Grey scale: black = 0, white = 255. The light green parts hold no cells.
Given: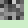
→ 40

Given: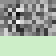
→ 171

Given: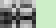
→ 96

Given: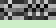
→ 46

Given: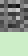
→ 142

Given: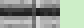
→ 137
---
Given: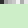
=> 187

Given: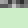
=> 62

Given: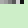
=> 126

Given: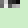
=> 52

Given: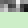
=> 105

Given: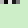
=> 229

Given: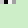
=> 243

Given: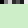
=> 209
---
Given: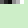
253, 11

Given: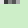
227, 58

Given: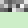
244, 41

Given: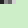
211, 34

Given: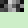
208, 2

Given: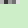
226, 58

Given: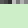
190, 46

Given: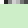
250, 37

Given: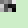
234, 5

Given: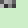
188, 48
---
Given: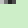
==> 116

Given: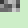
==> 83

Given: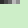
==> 104

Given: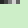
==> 98

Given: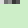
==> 112

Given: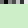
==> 76

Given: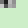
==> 115

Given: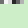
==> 111
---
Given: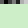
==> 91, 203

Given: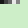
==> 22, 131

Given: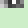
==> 181, 92

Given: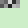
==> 127, 170

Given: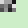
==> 217, 120

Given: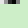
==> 230, 122

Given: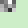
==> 109, 207

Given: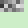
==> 99, 168

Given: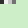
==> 46, 113

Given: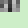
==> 109, 148
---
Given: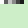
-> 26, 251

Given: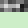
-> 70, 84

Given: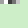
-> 199, 160

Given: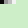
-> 242, 7

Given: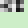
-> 103, 211

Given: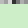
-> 147, 187

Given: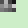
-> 23, 122

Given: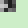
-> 84, 154

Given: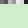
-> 32, 111
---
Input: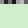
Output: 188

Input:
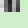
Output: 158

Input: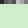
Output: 165

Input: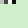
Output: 247

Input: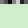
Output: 36

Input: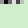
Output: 68

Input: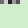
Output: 151

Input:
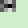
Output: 219
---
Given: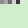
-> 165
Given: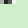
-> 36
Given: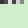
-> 82
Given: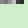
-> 119
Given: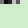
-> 8
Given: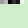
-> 185
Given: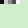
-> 204
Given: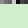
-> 110
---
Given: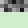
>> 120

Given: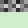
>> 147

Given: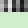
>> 190

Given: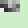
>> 58

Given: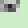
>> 174

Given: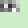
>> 79

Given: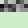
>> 17
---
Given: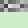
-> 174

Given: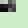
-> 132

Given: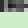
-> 158

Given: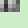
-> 87

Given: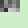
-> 105

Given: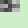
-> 174

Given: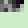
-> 3
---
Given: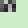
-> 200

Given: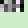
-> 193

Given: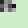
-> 146

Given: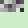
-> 208

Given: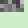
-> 90

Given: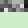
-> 96

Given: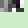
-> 165
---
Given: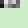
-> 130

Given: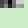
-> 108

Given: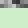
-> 124

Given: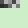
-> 109

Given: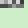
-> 156

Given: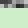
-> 41
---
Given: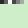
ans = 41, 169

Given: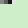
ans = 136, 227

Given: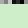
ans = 171, 143

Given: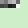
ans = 144, 247

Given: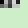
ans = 3, 197

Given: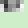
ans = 111, 232

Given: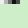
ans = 239, 72
